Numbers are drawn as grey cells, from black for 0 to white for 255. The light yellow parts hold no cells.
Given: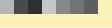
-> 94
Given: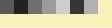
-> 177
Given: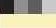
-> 201
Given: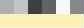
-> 136
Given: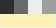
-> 159
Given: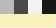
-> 24
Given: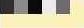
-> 107
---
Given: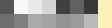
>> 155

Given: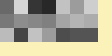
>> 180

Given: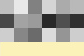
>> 79

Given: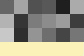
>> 156

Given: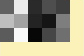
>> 21

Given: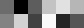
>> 37

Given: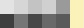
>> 105

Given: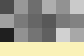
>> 122

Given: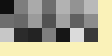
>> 96
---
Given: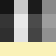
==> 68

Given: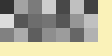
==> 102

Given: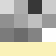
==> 131

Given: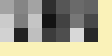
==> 216

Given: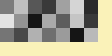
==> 21

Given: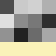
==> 107

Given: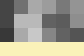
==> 98

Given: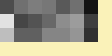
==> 149

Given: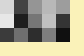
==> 126

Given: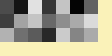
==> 133
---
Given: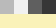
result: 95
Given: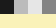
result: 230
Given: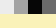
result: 6
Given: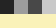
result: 72
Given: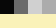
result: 208
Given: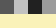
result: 33
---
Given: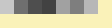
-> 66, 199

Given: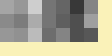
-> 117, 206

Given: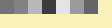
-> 59, 228

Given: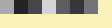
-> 212, 212

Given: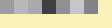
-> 63, 198

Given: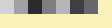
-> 126, 210

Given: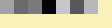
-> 5, 198
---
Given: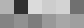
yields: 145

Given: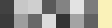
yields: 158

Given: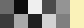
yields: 169

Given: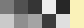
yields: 143

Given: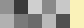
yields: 122

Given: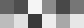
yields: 224

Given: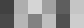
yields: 182

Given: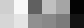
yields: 228

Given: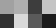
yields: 217
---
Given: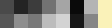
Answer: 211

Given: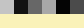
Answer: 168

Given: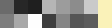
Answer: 133

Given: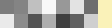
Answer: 63

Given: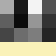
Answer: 109

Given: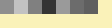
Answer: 154

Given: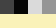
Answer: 5

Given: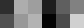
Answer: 3

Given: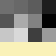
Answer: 217

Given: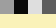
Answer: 9
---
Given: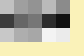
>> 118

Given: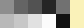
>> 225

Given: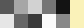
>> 58

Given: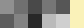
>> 40

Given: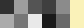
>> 233

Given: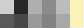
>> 154
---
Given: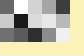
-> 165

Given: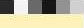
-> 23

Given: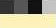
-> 194

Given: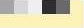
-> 46

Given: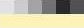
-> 114

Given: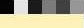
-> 123
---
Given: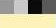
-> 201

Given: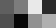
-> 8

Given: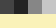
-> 35

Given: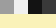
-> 240

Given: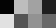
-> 84

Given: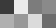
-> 152

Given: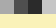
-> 79

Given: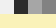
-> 44
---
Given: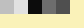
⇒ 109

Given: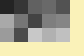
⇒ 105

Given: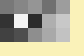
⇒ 112

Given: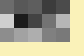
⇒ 60

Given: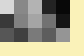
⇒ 35

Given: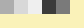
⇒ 59
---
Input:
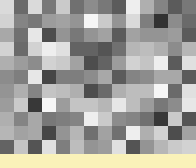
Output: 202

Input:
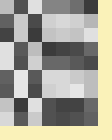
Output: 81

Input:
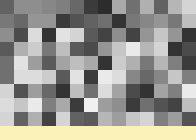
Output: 157

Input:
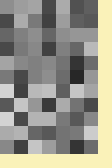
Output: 52

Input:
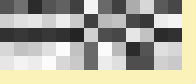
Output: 208
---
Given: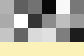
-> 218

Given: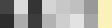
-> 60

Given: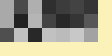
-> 40

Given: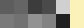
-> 146

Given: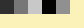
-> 200

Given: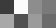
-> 155

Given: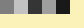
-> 53

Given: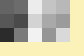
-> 242
